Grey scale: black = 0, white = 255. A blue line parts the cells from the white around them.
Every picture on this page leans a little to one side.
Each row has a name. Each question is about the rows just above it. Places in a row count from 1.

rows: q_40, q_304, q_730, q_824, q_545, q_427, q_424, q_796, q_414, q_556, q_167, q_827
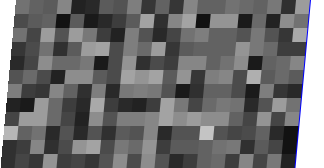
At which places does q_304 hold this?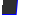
11
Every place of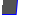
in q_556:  5 7 10 13 14 16
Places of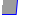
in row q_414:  2 3 14
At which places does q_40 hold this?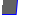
2 11 14 15 18

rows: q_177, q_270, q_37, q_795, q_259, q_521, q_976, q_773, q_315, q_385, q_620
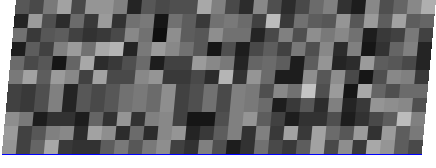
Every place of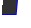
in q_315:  4 5 8 10 22 23 26
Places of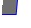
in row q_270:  9 12 15 21
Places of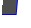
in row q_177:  12 13 19 27
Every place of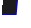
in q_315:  3 6 21 25
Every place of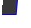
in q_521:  12 13 30
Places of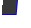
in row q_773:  2 21 26

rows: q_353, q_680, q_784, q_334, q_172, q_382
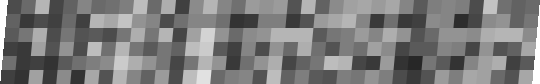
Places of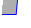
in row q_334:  22
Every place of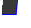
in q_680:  2 18 21 27 29
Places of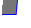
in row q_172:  12 14 23 31
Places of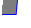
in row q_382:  17 22 25 28 33
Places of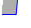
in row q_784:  3 10 28 35

